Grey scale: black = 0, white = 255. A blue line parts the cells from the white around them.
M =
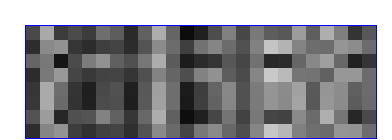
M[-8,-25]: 73
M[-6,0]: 101
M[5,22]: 139
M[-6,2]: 21
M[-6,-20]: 146
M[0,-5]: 94
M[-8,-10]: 71
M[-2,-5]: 107
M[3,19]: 117
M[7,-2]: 147
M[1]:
[45, 138, 145, 54, 44, 63, 68, 44, 84, 139, 108, 63, 114, 133, 108, 81, 129, 196, 179, 132, 109, 108, 149, 140, 108]
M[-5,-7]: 186
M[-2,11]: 14
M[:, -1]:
[88, 108, 53, 108, 108, 106, 74, 109]
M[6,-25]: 83
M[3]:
[44, 121, 152, 69, 57, 67, 68, 53, 80, 131, 101, 78, 130, 145, 93, 75, 134, 201, 186, 117, 115, 97, 151, 151, 108]
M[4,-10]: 81
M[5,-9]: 122
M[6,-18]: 54
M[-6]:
[101, 120, 21, 75, 124, 146, 96, 80, 119, 172, 91, 28, 43, 53, 87, 70, 113, 40, 44, 102, 136, 159, 104, 33, 53]
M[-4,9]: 159
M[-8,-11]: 128
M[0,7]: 42
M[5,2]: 106
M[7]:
[45, 133, 147, 61, 49, 64, 68, 47, 83, 138, 106, 68, 120, 138, 103, 78, 134, 198, 183, 128, 111, 107, 149, 147, 109]
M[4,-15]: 110
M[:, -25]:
[73, 45, 101, 44, 54, 56, 83, 45]
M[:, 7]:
[42, 44, 80, 53, 32, 30, 54, 47]

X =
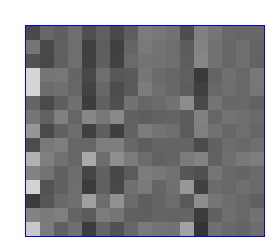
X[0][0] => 73
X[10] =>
[131, 115, 96, 109, 69, 97, 71, 91, 124, 119, 113, 86, 80, 117, 105, 101, 107]
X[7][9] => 115
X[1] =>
[118, 73, 97, 110, 64, 94, 64, 101, 121, 115, 110, 92, 131, 113, 103, 110, 100]
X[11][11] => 151
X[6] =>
[118, 98, 128, 102, 135, 120, 137, 97, 94, 98, 100, 92, 129, 102, 115, 111, 106]
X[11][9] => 101
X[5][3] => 112
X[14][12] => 52
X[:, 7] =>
[93, 101, 106, 90, 90, 114, 97, 98, 103, 123, 91, 112, 107, 96, 103]
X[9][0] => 177
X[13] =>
[131, 122, 127, 101, 91, 124, 117, 96, 95, 101, 100, 101, 61, 97, 110, 104, 114]
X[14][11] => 162
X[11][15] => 111
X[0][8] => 123
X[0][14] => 104
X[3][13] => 100
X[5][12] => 73
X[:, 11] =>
[78, 92, 93, 96, 93, 140, 92, 91, 100, 123, 86, 151, 89, 101, 162]
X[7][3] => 109
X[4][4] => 67
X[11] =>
[211, 83, 97, 110, 60, 96, 72, 112, 122, 101, 112, 151, 65, 107, 104, 111, 106]
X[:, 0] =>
[73, 118, 82, 213, 214, 101, 118, 150, 76, 177, 131, 211, 59, 131, 200]
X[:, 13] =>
[117, 113, 113, 100, 104, 116, 102, 113, 97, 98, 117, 107, 117, 97, 112]
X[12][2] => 105
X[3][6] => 87
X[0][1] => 103
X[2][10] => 111
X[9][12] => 131
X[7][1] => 74
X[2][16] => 99
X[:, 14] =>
[104, 103, 103, 112, 110, 103, 115, 103, 108, 111, 105, 104, 109, 110, 105]
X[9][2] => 113
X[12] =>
[59, 86, 105, 111, 160, 109, 145, 107, 94, 101, 108, 89, 140, 117, 109, 104, 97]

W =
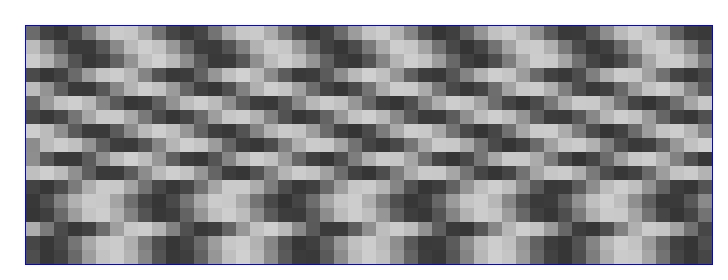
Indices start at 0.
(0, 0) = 107
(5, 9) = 96
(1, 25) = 170
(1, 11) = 100
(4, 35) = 199
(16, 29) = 56
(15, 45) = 105
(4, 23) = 74
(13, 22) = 187
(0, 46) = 96
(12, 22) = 197
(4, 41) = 65
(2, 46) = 204
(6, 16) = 177
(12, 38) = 94
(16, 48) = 70
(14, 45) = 197
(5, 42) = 118
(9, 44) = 205
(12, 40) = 191
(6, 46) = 65
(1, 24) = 122
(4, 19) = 160
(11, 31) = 149
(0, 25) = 205
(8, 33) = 74
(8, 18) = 127
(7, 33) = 70
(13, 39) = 123
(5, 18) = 85
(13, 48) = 115
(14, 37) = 154
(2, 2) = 134
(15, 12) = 107
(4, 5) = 87
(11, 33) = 206
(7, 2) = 143
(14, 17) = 207

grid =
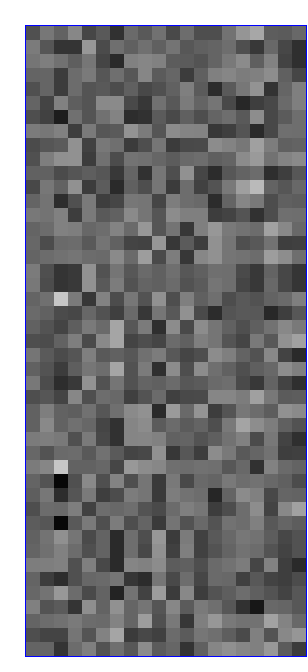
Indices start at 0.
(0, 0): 80
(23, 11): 69
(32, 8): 117
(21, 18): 136
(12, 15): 134
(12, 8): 117
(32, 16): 114
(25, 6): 117
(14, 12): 127
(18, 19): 53
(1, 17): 104
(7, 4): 122
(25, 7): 82
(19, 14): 77
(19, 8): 83
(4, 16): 147
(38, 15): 124
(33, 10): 125
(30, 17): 114
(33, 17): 72
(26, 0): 78
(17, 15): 74
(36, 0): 97
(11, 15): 159
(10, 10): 78
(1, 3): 52
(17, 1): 79
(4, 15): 119
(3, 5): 86
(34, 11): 127
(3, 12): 96
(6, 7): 45
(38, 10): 92
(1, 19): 47
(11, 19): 104
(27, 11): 105
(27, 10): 154
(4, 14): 90
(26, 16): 160
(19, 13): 111

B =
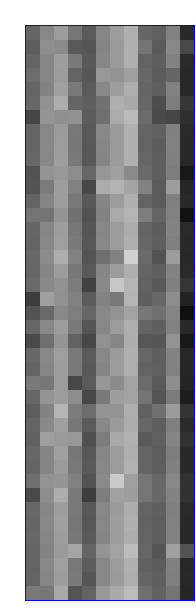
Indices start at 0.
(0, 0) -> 101
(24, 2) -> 158
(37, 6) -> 162
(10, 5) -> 150
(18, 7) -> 181
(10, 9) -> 94
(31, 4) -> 89
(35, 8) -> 98
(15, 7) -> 175
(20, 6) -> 147
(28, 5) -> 136
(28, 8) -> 102
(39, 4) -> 85
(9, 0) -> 103
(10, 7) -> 138
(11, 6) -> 179
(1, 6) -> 154
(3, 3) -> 99
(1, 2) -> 138
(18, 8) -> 98
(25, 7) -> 162
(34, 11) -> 42
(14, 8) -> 101
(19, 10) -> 142
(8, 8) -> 99
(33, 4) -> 60
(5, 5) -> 113
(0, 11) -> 41
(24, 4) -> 88
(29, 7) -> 177
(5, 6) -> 175
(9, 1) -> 135
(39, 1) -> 134
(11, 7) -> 164
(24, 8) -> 99
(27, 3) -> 123
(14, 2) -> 158
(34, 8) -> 100

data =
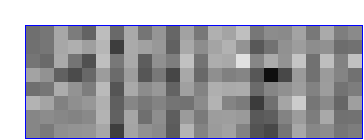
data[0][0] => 111
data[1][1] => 118
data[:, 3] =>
[124, 175, 116, 75, 147, 143, 131, 147]
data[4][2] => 172
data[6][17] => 94
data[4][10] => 99
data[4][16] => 107
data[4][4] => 125
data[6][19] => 156
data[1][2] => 167
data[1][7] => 170
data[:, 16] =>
[119, 88, 134, 87, 107, 59, 89, 83]
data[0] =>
[111, 118, 167, 124, 99, 189, 105, 169, 117, 149, 102, 162, 120, 176, 164, 191, 119, 140, 138, 163, 120, 170, 126, 138]
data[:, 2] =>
[167, 167, 170, 97, 172, 129, 135, 143]
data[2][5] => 191
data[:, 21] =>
[170, 145, 190, 155, 157, 138, 169, 141]
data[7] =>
[134, 122, 143, 147, 149, 167, 62, 164, 145, 138, 91, 180, 131, 155, 162, 130, 83, 72, 117, 168, 135, 141, 118, 125]
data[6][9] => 142
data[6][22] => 113
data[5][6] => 95
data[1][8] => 161
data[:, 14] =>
[164, 178, 169, 128, 170, 132, 158, 162]
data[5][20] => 118
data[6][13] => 157
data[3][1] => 146
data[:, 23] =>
[138, 113, 193, 113, 125, 159, 114, 125]
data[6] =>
[134, 140, 135, 131, 137, 179, 97, 166, 111, 142, 94, 155, 122, 157, 158, 154, 89, 94, 131, 156, 125, 169, 113, 114]
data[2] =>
[117, 106, 170, 116, 80, 191, 120, 169, 93, 144, 126, 193, 115, 173, 169, 225, 134, 171, 147, 197, 113, 190, 130, 193]
